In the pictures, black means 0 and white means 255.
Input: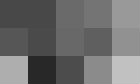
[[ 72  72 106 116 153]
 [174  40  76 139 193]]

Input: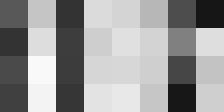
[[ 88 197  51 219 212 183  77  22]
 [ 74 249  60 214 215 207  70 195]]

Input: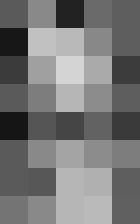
[[ 90 137  34 106  94]
 [ 59 160 212 170  60]
 [ 21  85  69  98  58]
 [ 90  87 182 176  94]]

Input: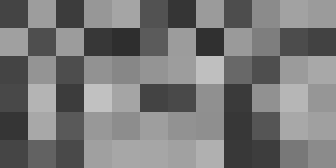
[[ 68 157  60 151 165  82  53 155  77 139 162 155]
 [ 68 148  77 146 135 148 157 191 104  78 155 168]
 [ 53 168  89 152 141 158 146 143  55  85 168 160]]

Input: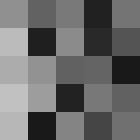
[[144  98 121  33 116]
 [172 146  97 100  25]
 [183  25 132  69 112]]

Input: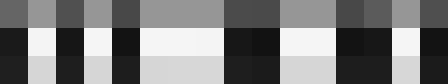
[[101 150  80 150  72 150 150 150  75  74 150 150  72  91 150  79]
 [ 31 214  30 214  29 214 215 215  30  27 214 214  29  29 215  27]]

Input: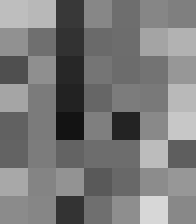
[[190 184  56 135 110 134 127]
 [ 79 143  39 117 108 115 151]
 [ 97 123  19 127  35 137 199]
 [168 132 147  89 104 140 151]]

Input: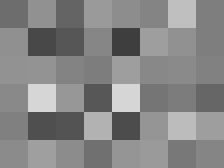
[[109 145 100 154 141 132 191 126]
 [146 147 131 125 158 136 138 129]
 [128  79  83 178  76 149 188 158]]
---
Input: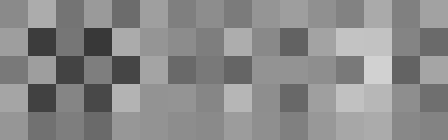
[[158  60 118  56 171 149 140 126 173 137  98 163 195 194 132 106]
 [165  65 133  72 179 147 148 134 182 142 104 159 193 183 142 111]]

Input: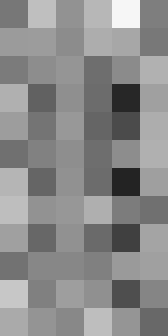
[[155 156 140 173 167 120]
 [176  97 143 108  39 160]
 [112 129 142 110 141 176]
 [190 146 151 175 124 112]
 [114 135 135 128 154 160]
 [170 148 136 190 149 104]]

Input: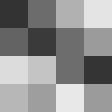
[[ 99  58 109 155]
 [183 158 232 155]]

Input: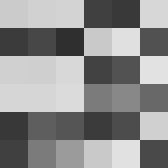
[[ 59  71  47 201 224  81]
 [214 214 219 123 136 104]
 [ 64 123 155 201 225  73]]

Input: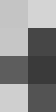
[[198  70]
 [207  83]]

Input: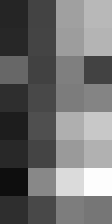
[[ 39  68 157 180]
 [ 46  72 124 132]
 [ 40  68 154 177]
 [ 46  72 125 118]]

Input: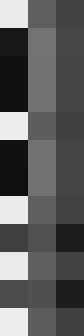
[[ 23 115  70]
 [ 17 114  69]
 [ 17 114  69]
 [235  95  66]
 [234  95  66]
 [236  93  64]]

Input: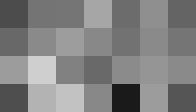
[[104 138 157 136 114 138 117]
 [ 78 179 194 136  26 156  85]]

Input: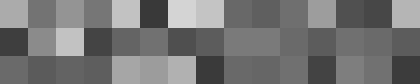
[[ 62 139 194  68 100 113  79  92 122 122 106  92 112 106  92]]
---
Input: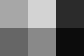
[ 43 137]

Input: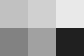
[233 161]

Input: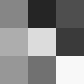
[ 78 220 151]

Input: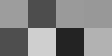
[152  35]

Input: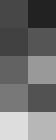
[34 65]

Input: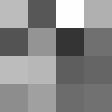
[176  52 183 141]

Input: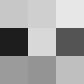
[231 216 155]

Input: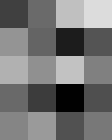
[220  28 144 105]
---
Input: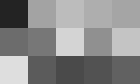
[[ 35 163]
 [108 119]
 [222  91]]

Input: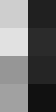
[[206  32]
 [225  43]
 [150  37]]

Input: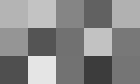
[[180 195]
 [149  84]
 [ 79 229]]

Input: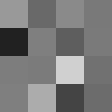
[[153 105]
 [ 33 127]
 [125 123]]

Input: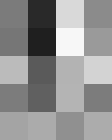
[[123  41]
 [118  31]
 [187  90]]

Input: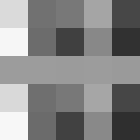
[[218 113]
 [246 108]
 [156 156]]

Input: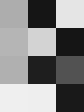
[[173  21]
 [181 211]
 [176  30]]

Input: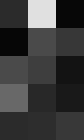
[[ 43 224]
 [  6  74]
 [ 74  62]]
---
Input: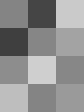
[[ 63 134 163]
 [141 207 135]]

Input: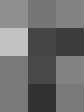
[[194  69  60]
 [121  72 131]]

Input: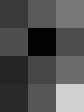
[[ 78   3  77]
 [ 36  70 107]]

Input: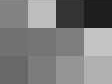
[[113 117 126]
 [104 124 149]]

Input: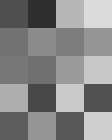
[[114 139 125]
 [120 112 155]]

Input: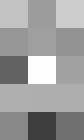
[[151 159 147]
 [ 98 253 162]]

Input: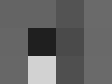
[[102  31  74]
 [103 210  79]]

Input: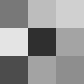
[[228  47 164]
 [ 76 163 142]]

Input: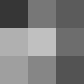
[[176 192 109]
 [159 134  83]]
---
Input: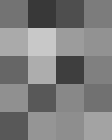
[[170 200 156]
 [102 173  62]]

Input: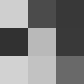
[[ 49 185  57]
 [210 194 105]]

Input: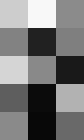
[[130  33 127]
 [213 137  25]]

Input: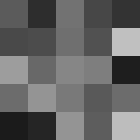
[[ 73  76 111]
 [157 104 134]]

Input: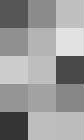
[[144 180 225]
 [205 190  72]]

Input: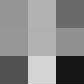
[[151 177 145]
 [ 81 212  22]]

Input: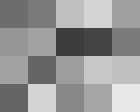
[[150 161  61]
 [162 101 157]]

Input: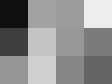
[[ 62 196 151]
 [149 207 134]]
